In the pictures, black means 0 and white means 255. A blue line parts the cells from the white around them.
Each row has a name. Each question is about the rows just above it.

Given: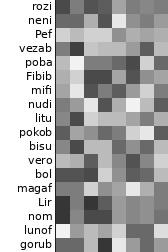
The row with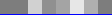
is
magaf
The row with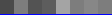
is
rozi
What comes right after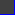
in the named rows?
[197]
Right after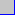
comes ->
[187]
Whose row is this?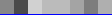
litu

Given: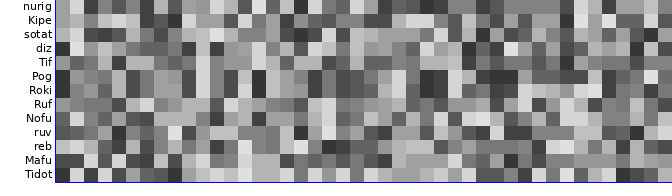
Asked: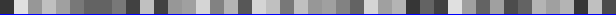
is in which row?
diz
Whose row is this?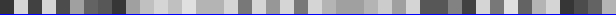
Tidot
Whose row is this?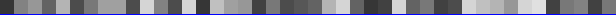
Roki
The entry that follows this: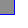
[99]
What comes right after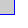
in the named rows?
[160]
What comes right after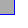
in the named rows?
[76]

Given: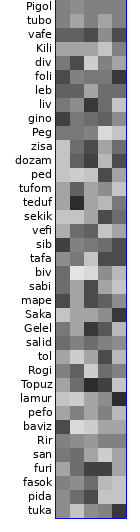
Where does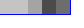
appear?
sekik
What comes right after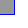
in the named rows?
[129]
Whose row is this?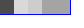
baviz
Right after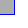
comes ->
[109]
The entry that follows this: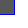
[184]

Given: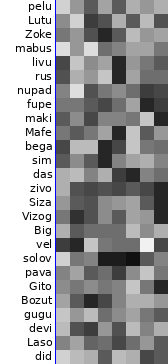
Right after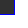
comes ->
[81]
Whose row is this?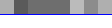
Big
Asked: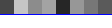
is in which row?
livu
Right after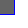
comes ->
[110]

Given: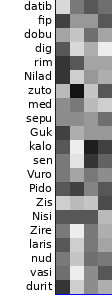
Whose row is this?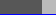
Nisi
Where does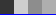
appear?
durit
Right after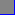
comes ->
[87]
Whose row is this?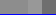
sepu
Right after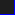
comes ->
[65]
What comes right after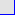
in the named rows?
[53]
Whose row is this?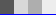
dig

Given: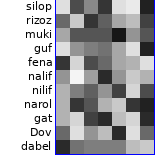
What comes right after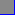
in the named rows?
[53]
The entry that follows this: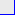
[33]

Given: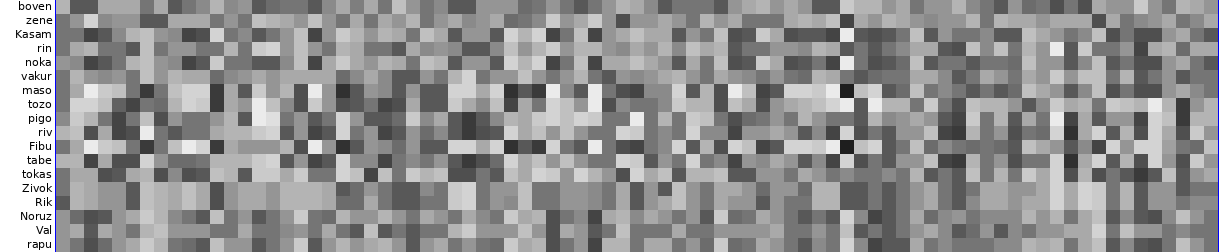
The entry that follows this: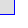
[117]
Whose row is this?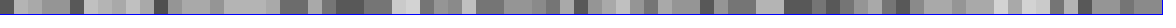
Rik
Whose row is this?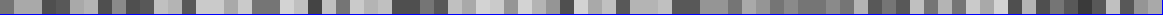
tokas
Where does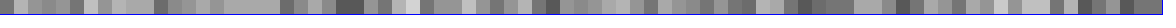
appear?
vakur
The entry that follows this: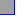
[117]
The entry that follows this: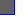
[68]
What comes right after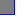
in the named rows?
[169]

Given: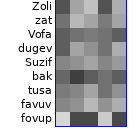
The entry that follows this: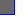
[63]
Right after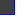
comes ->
[94]

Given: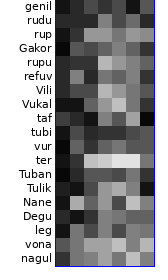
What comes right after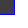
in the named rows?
[41]
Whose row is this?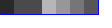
Vili
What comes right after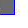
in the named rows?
[41]
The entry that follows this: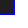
[19]

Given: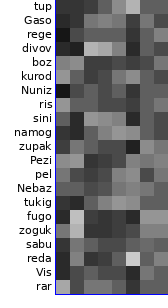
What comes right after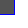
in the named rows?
[118]
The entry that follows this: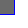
[95]
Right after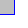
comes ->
[62]

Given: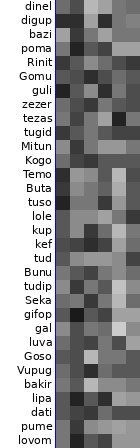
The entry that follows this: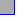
[88]
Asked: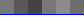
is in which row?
Bunu
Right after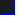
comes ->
[88]
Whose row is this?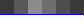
Rinit
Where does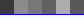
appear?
Buta
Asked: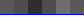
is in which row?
Gomu
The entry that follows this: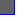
[172]

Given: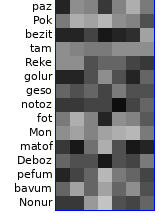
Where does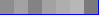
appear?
Mon
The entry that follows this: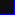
[68]
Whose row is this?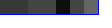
notoz
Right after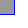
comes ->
[195]
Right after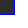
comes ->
[162]
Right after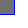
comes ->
[174]

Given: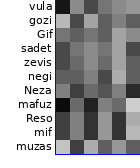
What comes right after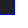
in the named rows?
[128]
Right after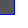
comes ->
[128]

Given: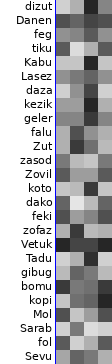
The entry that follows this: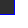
[208]
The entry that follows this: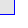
[186]
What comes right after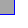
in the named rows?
[100]

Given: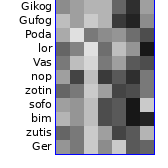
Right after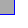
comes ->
[224]
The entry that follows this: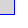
[121]

